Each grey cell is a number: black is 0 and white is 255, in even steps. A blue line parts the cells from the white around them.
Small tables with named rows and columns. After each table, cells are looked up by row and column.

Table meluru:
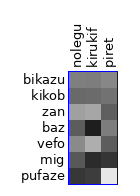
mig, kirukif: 43
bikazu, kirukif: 125
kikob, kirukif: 107
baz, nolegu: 92
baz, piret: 125
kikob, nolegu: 105
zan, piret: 95
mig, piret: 53
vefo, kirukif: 174
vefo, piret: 93
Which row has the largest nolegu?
zan

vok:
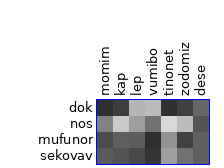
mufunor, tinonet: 146
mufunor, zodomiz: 65
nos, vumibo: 112
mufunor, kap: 95
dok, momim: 47
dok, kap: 61
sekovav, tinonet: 159
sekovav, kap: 84
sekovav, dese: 96
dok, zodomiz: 63
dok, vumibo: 187
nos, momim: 130
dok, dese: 103
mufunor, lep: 94
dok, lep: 181

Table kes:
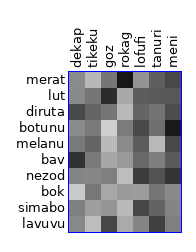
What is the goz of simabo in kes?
149
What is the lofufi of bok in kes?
156
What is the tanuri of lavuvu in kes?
64
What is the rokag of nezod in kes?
189
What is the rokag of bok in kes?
154
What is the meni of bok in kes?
137
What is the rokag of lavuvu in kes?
170
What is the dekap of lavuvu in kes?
136
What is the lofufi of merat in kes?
147
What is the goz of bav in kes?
166
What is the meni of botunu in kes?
26
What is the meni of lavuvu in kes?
128
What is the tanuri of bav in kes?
126
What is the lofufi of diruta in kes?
101
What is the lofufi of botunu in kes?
73
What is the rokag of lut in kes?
169
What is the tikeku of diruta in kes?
100
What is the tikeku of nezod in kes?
135
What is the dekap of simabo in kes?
128

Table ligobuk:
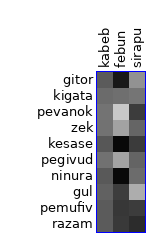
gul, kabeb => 97
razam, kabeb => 91
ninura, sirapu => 108
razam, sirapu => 44
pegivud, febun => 163
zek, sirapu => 101
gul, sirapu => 173
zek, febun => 162
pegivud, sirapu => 100
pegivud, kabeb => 113
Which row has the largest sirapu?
gul

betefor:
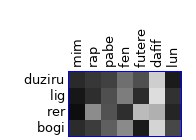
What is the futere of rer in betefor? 187
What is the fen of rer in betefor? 46
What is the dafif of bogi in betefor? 212
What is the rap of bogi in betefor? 60
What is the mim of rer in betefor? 14
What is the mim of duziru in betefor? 42
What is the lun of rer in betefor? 37
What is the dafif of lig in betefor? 221
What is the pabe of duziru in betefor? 65
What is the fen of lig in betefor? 125
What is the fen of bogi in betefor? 138
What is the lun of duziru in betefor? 27
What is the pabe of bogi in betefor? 95
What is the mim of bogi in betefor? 43
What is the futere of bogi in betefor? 26
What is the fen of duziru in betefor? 111
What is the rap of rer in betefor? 140

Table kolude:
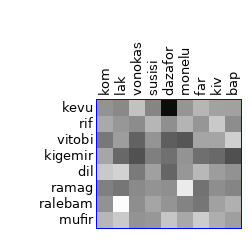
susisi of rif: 182
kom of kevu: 147
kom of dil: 201
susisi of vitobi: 148
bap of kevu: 161
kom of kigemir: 166
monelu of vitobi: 86
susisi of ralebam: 165
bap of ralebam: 176
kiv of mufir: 174
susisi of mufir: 151
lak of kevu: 137
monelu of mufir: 168
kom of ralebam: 146
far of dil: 184
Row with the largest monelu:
ramag

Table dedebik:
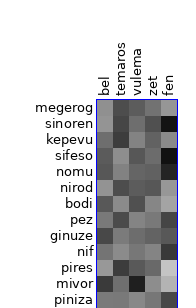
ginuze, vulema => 109
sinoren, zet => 80
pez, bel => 121
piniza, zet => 119
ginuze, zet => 99
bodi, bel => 88
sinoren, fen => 19
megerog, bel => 144
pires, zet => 105
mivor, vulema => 31
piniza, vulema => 136
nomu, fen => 36
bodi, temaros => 139
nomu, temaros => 130
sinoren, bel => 148
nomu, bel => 87

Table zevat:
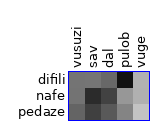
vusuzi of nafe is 115
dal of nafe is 66
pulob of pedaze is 132
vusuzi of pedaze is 100
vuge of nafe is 176
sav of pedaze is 64
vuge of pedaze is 195
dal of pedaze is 89
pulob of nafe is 151
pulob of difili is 18
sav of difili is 117

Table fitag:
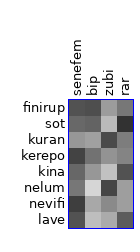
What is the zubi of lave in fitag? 171
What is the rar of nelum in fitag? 158
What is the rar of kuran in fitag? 125
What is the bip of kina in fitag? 151
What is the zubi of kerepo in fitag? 147
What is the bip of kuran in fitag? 160
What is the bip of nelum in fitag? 214
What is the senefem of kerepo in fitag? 67
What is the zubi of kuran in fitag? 74
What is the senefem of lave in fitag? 82

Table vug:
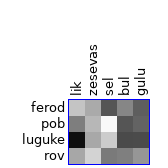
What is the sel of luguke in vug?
204
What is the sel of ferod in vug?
85
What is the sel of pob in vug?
249
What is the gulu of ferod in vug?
94
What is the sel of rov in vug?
122
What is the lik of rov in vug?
167
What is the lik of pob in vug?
126
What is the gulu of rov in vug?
150
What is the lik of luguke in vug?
15
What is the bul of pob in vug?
85
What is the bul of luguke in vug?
74
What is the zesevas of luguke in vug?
168
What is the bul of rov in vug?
127
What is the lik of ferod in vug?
196
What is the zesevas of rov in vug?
211
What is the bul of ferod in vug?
134
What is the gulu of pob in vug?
99
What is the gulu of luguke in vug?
75
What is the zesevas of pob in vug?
183

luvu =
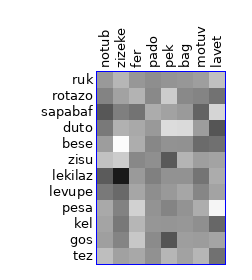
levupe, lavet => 163
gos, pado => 139
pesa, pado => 147
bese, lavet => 112
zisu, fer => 136
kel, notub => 164
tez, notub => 190
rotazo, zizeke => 162

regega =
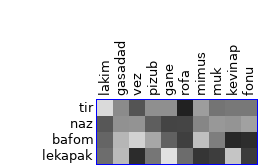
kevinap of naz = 148
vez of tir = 84
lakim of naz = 87
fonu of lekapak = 59
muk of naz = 152
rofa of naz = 69
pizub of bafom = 167
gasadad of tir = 139
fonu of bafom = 45
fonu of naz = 161
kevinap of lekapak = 197
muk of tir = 116
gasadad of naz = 145

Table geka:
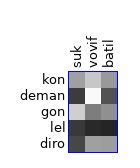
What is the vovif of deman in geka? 249
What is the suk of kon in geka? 160
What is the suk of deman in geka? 60
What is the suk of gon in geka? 207
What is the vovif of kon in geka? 199
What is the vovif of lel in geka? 41
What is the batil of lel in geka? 37
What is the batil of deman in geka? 82
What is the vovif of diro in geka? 160
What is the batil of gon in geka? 144
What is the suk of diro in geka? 71
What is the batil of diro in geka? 157
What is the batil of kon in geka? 153

